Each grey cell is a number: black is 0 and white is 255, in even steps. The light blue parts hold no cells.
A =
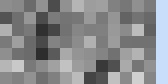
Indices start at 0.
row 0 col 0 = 141
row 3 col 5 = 120
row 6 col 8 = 81
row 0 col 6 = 181
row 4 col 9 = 113
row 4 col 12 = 122
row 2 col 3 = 48
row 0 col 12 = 123
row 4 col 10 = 160
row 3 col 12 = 113
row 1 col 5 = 116
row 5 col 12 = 145
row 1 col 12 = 105
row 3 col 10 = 114
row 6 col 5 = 160
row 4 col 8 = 132
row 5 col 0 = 182
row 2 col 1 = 111
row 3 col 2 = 106
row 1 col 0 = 83
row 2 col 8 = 128
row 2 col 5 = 114
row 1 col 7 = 153
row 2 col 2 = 121
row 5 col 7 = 147
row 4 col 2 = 107
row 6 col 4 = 128

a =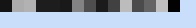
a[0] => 20
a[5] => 25
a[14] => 2
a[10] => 188

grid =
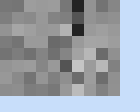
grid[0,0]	119
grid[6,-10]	152
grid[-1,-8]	125
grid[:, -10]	[119, 126, 147, 124, 115, 148, 152, 140]
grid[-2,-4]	108
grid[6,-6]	128
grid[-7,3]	152
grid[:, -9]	[117, 142, 166, 116, 125, 153, 138, 142]
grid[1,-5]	127
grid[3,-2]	164
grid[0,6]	35
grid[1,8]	140
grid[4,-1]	144
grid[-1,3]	128
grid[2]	[147, 166, 159, 151, 153, 179, 35, 154, 159, 153]
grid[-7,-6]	131
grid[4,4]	112
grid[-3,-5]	84
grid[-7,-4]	84
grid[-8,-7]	154
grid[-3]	[148, 153, 156, 134, 153, 84, 197, 155, 184, 129]
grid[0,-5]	119

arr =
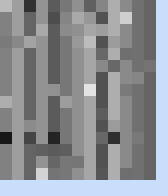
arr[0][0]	187
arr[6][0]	129
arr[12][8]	82
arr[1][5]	133
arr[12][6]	144
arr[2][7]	166
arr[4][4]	91
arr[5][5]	119
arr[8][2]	100
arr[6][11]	134
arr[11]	[23, 158, 69, 147, 36, 119, 144, 166, 103, 47, 138, 120, 100]
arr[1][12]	100
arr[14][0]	129
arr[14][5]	119
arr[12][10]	138
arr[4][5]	119
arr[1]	[129, 158, 100, 147, 77, 133, 169, 151, 82, 174, 207, 112, 100]
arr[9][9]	174
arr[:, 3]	[147, 147, 169, 147, 147, 147, 147, 147, 147, 147, 147, 147, 96, 147, 211]
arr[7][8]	82
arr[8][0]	174
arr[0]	[187, 158, 49, 147, 91, 119, 144, 96, 133, 174, 138, 112, 100]
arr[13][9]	174
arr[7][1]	158
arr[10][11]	112
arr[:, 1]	[158, 158, 158, 136, 158, 158, 158, 158, 158, 158, 158, 158, 158, 158, 158]
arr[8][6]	144
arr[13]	[129, 158, 100, 147, 102, 119, 118, 166, 82, 174, 138, 112, 100]
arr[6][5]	119
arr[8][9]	174
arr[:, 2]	[49, 100, 100, 163, 100, 100, 100, 100, 100, 100, 139, 69, 100, 100, 100]
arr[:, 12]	[100, 100, 100, 100, 100, 115, 100, 100, 100, 100, 100, 100, 100, 100, 100]
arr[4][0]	129
